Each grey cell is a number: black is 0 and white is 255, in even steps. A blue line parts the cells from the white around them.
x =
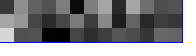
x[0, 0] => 56
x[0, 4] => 125
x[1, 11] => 62
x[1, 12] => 55
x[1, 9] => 100
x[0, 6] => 126
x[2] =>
[214, 81, 82, 3, 1, 69, 45, 62, 86, 75, 54, 104, 100]
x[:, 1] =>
[142, 151, 81]
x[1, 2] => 70
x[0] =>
[56, 142, 98, 82, 125, 10, 126, 166, 41, 166, 111, 77, 83]
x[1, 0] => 165

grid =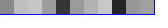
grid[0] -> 137
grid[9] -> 151
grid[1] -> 190

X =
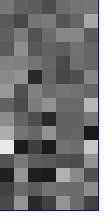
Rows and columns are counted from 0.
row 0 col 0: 119
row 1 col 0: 89
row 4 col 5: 111
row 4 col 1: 128
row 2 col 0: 96
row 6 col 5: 113
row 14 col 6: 66
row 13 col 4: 108
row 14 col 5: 107
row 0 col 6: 117
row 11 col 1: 121
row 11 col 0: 83
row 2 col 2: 82
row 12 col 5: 136
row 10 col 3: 27
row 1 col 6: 167
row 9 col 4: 99
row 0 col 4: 108
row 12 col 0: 32
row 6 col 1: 81
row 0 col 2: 92
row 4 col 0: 130
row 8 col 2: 78
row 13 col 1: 106
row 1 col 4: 85
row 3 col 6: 101
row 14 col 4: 148
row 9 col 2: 103
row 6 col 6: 101
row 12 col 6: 80

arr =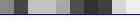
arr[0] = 135
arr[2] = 193
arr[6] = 49

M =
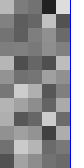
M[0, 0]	185
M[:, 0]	[185, 129, 115, 126, 182, 147, 119, 180, 175, 145, 113, 82]
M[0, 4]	221
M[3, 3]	142
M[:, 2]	[114, 102, 126, 121, 102, 117, 176, 141, 102, 147, 181, 141]
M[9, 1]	160
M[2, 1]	94
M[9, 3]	65
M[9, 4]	173
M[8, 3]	204
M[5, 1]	113
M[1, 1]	93
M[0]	[185, 124, 114, 33, 221]

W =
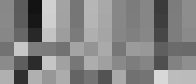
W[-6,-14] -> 136
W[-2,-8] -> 173
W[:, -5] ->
[124, 125, 128, 155, 125, 113]
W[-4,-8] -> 175
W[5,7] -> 83
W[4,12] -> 130
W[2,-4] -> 135
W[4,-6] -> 137
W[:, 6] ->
[182, 181, 175, 148, 173, 115]
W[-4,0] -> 135
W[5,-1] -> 187
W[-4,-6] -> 134
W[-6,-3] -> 59
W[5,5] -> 100
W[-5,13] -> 141
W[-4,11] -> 71
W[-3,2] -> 125
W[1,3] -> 207
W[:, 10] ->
[134, 134, 135, 152, 133, 116]
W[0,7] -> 169
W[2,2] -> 40
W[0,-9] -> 118
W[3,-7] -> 170

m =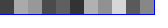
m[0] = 65
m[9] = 90
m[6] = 177

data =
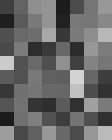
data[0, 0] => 63
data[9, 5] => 75
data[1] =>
[31, 90, 121, 147, 33, 120, 119, 136]
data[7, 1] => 114
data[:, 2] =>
[143, 121, 109, 45, 105, 120, 117, 52, 127, 96]
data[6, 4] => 103
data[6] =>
[54, 112, 117, 104, 103, 193, 77, 50]
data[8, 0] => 27
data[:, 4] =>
[28, 33, 55, 104, 144, 94, 103, 91, 61, 104]
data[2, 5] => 122
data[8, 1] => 112
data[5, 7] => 61
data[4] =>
[203, 81, 105, 79, 144, 63, 131, 118]
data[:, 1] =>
[99, 90, 105, 123, 81, 81, 112, 114, 112, 72]
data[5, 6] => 103
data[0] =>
[63, 99, 143, 148, 28, 75, 117, 152]
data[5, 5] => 211
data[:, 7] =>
[152, 136, 183, 123, 118, 61, 50, 122, 48, 186]

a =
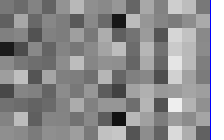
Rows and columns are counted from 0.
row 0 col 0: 120
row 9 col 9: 84
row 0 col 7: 137
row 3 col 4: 132
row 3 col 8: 189
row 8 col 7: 93
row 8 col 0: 131
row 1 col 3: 135
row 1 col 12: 123
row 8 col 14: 165
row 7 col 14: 144
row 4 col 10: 170
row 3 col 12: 202
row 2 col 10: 155
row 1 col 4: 125
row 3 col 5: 119
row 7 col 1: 108
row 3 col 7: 164
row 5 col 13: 161
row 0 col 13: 189
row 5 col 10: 136
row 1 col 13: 141
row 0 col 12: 206
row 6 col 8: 65
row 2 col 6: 121
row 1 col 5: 89
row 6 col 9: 162
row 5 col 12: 209
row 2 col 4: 125
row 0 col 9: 101
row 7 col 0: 113
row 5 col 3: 166
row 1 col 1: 167
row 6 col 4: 140
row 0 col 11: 130
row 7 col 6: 129
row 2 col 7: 173

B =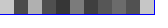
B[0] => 201
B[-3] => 107
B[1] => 75

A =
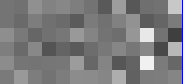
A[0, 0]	116
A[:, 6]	[115, 123, 132, 109, 103, 139]
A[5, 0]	122
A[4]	[140, 117, 116, 118, 119, 156, 103, 132, 86, 99, 241, 123, 103]
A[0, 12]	200
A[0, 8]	157
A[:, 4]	[135, 107, 119, 100, 119, 125]
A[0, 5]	126
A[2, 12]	63
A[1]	[116, 106, 125, 112, 107, 91, 123, 113, 129, 146, 91, 101, 123]
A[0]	[116, 113, 144, 130, 135, 126, 115, 89, 157, 87, 111, 114, 200]
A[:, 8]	[157, 129, 110, 134, 86, 173]
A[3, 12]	184
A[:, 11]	[114, 101, 115, 72, 123, 125]
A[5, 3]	115
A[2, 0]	142
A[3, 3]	84
